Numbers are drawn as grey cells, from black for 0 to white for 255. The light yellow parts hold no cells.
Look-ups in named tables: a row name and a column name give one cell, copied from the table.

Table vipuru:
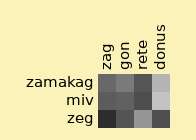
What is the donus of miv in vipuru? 195
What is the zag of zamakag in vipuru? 104
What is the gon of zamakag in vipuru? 122
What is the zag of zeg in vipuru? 45
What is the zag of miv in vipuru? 92
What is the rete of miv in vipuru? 78
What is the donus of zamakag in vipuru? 180
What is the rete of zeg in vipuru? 149
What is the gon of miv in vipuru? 97
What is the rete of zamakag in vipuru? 85
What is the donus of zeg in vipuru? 79
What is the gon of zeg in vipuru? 84

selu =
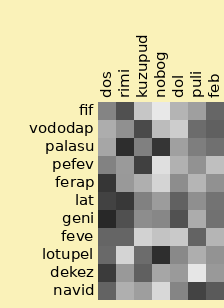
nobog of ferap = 212
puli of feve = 99
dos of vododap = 173
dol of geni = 81
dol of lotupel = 137
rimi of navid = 175
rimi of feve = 101
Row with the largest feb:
pefev

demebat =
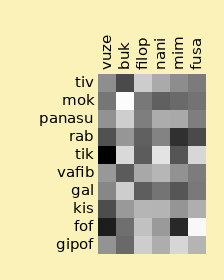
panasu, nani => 172
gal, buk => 205
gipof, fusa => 180
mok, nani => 96
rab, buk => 150
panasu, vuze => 146
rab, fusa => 74
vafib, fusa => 124
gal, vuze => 135
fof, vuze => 29
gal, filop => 94

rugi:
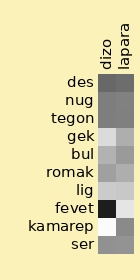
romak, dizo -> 160
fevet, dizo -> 29
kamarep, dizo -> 251
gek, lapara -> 174
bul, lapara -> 154
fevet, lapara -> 229
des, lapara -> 109
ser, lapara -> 147
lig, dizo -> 203
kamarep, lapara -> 138
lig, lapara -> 200
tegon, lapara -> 128
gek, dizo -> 219
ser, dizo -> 145
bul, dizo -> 178
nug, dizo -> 126
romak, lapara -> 174

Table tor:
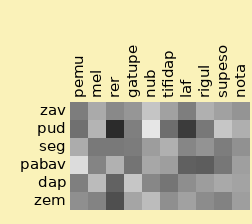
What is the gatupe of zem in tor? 165
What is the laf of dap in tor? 142
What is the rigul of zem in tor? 140
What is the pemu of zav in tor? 125
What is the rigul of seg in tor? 147
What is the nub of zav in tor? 197
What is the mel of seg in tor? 121
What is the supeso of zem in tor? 130
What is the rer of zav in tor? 137
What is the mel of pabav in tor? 132
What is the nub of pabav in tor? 167
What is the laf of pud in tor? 59
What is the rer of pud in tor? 43
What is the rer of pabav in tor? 177
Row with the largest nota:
pud

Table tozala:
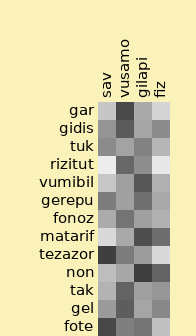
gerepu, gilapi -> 111
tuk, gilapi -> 130
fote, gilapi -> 116
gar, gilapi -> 170
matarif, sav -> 217
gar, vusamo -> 73
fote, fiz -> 192
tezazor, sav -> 63
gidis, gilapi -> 166
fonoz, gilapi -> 160
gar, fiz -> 212
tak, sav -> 179
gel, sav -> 155
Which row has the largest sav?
rizitut

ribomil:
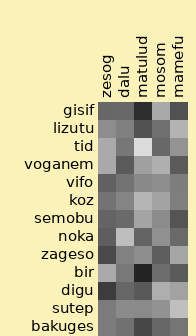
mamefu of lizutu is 179
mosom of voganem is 175
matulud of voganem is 160
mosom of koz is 163
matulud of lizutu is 82
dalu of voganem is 90
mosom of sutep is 146
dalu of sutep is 139
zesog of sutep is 123
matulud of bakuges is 71
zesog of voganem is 169
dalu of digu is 102
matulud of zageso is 141
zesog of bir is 170
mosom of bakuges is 102
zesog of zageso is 74

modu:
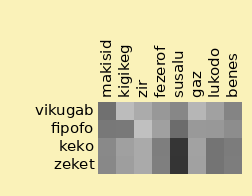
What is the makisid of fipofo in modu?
120
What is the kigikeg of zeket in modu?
158
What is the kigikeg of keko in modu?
160
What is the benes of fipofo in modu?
141
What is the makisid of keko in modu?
137
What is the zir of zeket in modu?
170
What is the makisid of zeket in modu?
136
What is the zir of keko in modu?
170
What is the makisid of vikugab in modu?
112
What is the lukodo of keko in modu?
116
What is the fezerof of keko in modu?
126
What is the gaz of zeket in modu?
161
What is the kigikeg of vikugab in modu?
188
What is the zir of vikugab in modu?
171
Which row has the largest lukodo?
vikugab

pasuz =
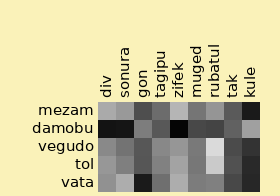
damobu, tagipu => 88
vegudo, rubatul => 218
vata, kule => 39
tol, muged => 119
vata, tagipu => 111
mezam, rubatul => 149
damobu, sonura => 21
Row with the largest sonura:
vata

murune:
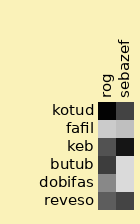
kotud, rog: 3
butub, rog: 61
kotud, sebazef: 67
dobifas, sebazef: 218
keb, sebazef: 21
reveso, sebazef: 68
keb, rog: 82
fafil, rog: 203
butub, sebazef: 218
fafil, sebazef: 191
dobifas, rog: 136
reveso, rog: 93

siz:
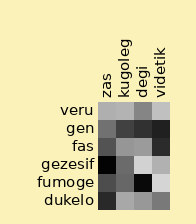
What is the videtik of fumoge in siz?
213
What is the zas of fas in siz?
83
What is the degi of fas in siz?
155
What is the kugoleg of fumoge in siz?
103
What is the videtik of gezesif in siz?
177
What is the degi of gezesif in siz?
210
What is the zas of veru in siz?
175
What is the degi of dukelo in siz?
152
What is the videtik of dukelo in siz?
121
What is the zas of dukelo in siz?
41
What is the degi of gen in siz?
49
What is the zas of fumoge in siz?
77
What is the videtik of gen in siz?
32
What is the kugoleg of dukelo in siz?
168
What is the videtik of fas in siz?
43
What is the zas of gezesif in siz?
3

